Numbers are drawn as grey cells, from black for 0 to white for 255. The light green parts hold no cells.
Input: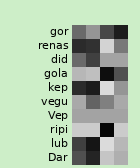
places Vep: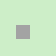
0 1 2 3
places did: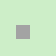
2 3
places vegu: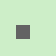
1
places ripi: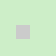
0 1 3

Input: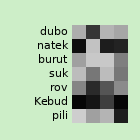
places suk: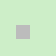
0 2
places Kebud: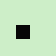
0 3
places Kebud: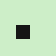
1

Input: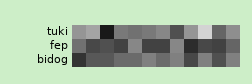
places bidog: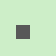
1 2
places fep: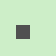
2
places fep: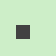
3 5 6 10
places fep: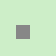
4 7
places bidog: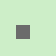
3 4 6
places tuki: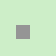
0 8
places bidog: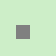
5 7 9 11

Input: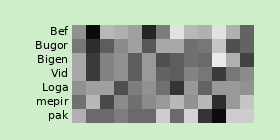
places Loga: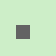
9
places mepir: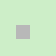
1 7 9
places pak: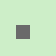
1 2 4 5 7
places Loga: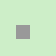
8 10 11
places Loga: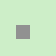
0 5 12

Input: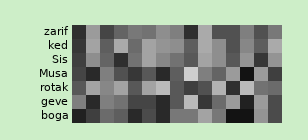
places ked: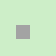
1 5
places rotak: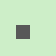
0 4 7
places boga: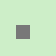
7 8 10
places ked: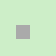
3 9 14

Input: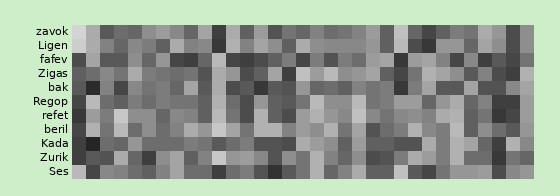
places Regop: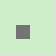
7 8 16 21
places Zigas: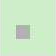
25 32
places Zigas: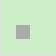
4 10
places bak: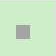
8 25 28 32
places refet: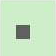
9 14 28

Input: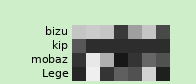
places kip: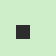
1 2 3 4 5 6
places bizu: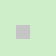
0 2 5
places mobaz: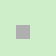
2
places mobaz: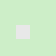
1
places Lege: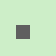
3
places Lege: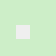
1
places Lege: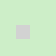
5

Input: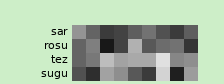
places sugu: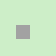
2
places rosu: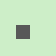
5
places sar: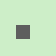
4 8

